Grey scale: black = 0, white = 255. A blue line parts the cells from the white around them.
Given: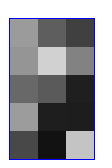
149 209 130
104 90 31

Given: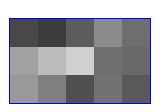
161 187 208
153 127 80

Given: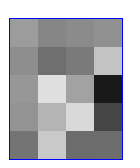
142 111 122
151 223 162

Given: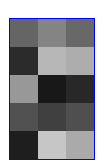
43 183 173
152 24 40

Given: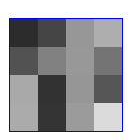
82 129 152
169 50 150

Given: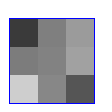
124 130 161
206 135 85

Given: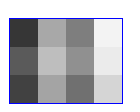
90 190 144
65 164 112
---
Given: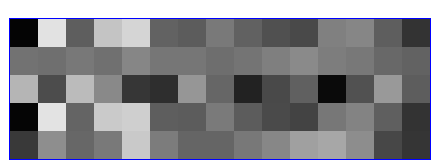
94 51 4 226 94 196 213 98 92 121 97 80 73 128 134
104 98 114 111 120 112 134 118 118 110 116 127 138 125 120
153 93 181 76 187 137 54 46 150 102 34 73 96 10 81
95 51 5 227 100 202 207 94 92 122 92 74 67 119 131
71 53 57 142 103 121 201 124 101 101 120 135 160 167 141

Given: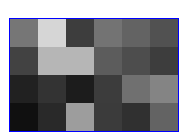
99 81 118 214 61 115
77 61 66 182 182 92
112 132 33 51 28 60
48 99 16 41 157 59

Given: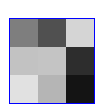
80 213 126
196 45 194
181 20 225

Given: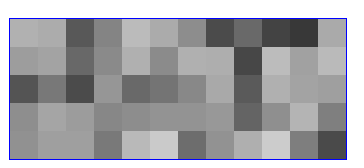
56 170 177 172 88 132 187 171 141 75 105 67
161 186 157 163 104 138 176 139 176 174 71 188
163 159 84 120 75 150 105 116 136 169 90 176
180 127 142 165 156 135 141 147 147 152 100 143
126 74 145 159 159 121 185 202 109 146 175 204

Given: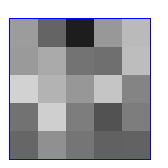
152 186 156 100 29
111 189 154 170 115
197 132 210 179 151
82 125 114 207 125
97 98 102 144 117

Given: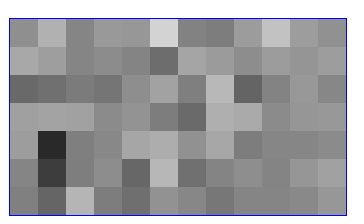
157 145 143 177 133 153 151 211 130 125 156 194
149 157 168 158 133 140 132 109 165 155 141 156
152 135 105 112 123 117 142 162 127 184 100 131
150 152 160 163 161 139 147 125 106 175 170 139
134 139 157 41 127 136 166 173 145 167 125 134
150 161 133 61 126 141 103 183 112 132 142 132
137 151 128 101 181 125 111 146 135 119 133 133

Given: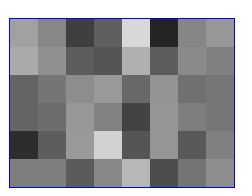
134 151 161 135 63 95 216 36
138 128 170 144 93 84 176 93
112 119 100 117 141 153 104 148
126 118 100 109 151 129 67 149
89 128 45 93 153 210 85 149
116 141 126 126 91 136 183 77

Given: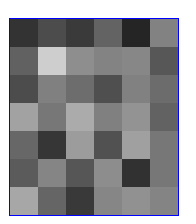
37 130 51 76 58 99
135 87 97 206 142 131
129 108 76 128 109 79
147 98 162 119 171 128
160 119 103 54 156 81
49 119 91 133 86 141
145 132 167 101 57 134
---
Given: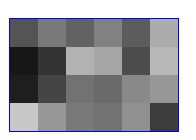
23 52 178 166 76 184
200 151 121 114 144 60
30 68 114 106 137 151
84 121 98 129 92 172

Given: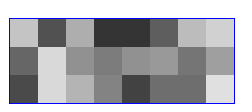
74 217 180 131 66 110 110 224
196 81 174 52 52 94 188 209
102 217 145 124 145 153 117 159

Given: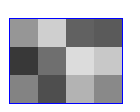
56 111 220 200
131 78 179 137
150 207 97 90

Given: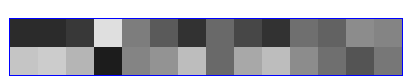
197 204 181 28 132 147 189 105 168 189 140 111 84 119
43 43 56 223 125 90 50 105 71 50 111 98 140 132

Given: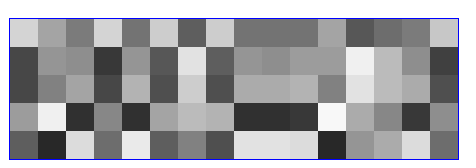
94 40 220 109 234 94 129 79 226 226 220 40 149 171 220 109
71 129 164 71 179 79 205 79 171 171 179 129 226 187 171 79
71 149 142 56 149 87 226 94 149 142 156 156 240 187 142 64
212 164 123 212 115 205 94 205 115 115 115 164 87 109 123 199
156 240 48 135 48 164 187 179 48 48 56 248 171 135 56 142

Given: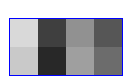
201 40 159 108
217 63 145 86

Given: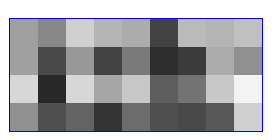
215 40 215 166 200 94 115 200 243
160 136 208 180 172 66 186 180 192
160 73 152 66 122 46 59 172 144
144 79 100 52 108 79 73 87 208

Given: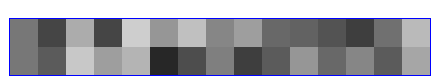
119 91 200 158 180 39 77 127 62 91 150 104 134 91 166
119 69 172 69 206 150 192 134 158 104 98 83 62 112 186

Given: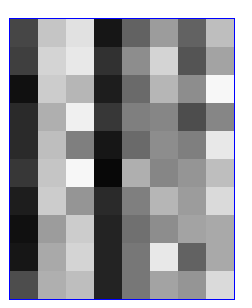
55 197 247 8 175 134 149 190
42 175 240 55 127 134 77 134
63 212 232 49 141 212 84 163
70 197 225 22 98 156 98 190
22 169 212 35 119 232 98 169
16 156 204 35 112 141 163 169
77 175 190 35 119 163 149 218
16 204 182 29 106 182 141 247
29 204 149 42 127 182 156 218
42 190 127 22 106 141 127 232
